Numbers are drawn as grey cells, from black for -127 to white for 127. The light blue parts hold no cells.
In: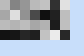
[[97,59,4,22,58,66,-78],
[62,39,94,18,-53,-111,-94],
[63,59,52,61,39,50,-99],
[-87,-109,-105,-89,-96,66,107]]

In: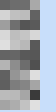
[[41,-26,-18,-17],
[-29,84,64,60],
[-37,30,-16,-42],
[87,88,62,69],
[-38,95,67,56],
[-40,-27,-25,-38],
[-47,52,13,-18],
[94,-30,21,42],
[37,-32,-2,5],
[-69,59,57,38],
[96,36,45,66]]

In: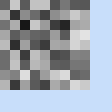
[[-40,-29,72,-37,66,67,-44,-8,-38],
[46,48,-76,12,-20,-61,14,34,73],
[43,-13,45,-104,71,27,-67,-90,36],
[99,39,-35,-7,-27,-32,28,-38,86],
[66,59,-81,32,-42,-68,39,33,84],
[0,-19,56,-68,63,32,-53,-46,3],
[-10,-18,66,-35,56,42,-32,-36,-9],
[-20,15,1,93,-33,29,73,90,-28],
[74,53,-70,32,-37,-60,42,13,87]]

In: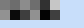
[[70,-4,-18,12,-17,-78],
[-64,18,-116,-65,17,-124]]

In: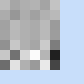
[[67,60,38,47,51,36],
[57,44,23,45,33,49],
[27,34,58,48,43,58],
[29,36,56,48,43,57],
[-2,17,71,48,38,75],
[-95,71,-13,87,123,53],
[-58,-18,98,48,26,105]]

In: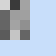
[[35,85,-69],
[32,-25,30],
[16,-26,35],
[-26,-36,69]]

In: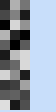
[[-10,-94,48],
[-101,-55,1],
[19,-125,86],
[-124,52,-92],
[-36,-32,-127],
[87,-102,61],
[89,-50,-23],
[-99,83,15],
[34,-77,-64],
[-59,-36,-30],
[-48,94,-103]]

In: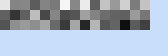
[[67,101,4,7,-35,4,-6,118,7,107,-32,67,25,80,-3],
[-9,-31,-74,-31,61,-55,6,-51,-42,32,3,-18,-28,-31,27],
[-63,-43,15,26,14,37,-22,-69,38,-89,53,-41,-27,-112,-36]]
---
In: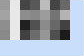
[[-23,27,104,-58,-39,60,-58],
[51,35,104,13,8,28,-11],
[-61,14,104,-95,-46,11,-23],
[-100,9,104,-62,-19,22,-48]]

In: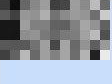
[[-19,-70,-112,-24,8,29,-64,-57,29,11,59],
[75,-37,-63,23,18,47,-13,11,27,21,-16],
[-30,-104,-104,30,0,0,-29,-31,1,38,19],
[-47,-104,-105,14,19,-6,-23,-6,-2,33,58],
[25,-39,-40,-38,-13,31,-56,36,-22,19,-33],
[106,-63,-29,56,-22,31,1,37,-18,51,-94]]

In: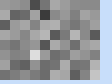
[[10,26,21,13,-51,-10,40,28,12,10],
[25,42,-27,-20,34,-68,10,24,0,35],
[31,-32,27,38,4,42,48,8,-8,10],
[-37,39,27,7,40,54,-37,-5,53,10],
[40,2,-10,11,22,-41,42,19,-16,30],
[1,18,2,6,93,26,-17,-7,30,19],
[51,33,-20,-30,18,-18,-12,44,-11,-8],
[68,-13,-2,12,-4,-19,45,38,-32,4]]

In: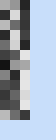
[[-90,46,22],
[-71,-80,89],
[-73,58,-20],
[-62,-86,89],
[-89,-17,82],
[100,-63,-39],
[39,-108,25],
[99,3,-85],
[101,-48,-61],
[89,-72,-26],
[101,-57,-49],
[-70,58,-18]]

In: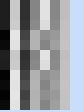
[[62,-97,73,-80,5,98,7],
[62,-97,73,-80,5,98,7],
[65,-97,76,-76,10,92,11],
[66,-124,101,-61,50,16,25],
[67,-117,97,-50,51,5,32],
[62,-96,72,-79,4,99,8],
[65,-97,75,-75,9,93,11],
[66,-124,101,-62,49,16,26],
[67,-117,98,-50,52,5,32],
[66,-124,101,-62,50,15,25],
[67,-117,98,-51,52,5,31]]

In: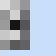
[[23,92,58],
[-14,21,81],
[-42,27,-106],
[-16,71,84],
[-29,16,-37]]
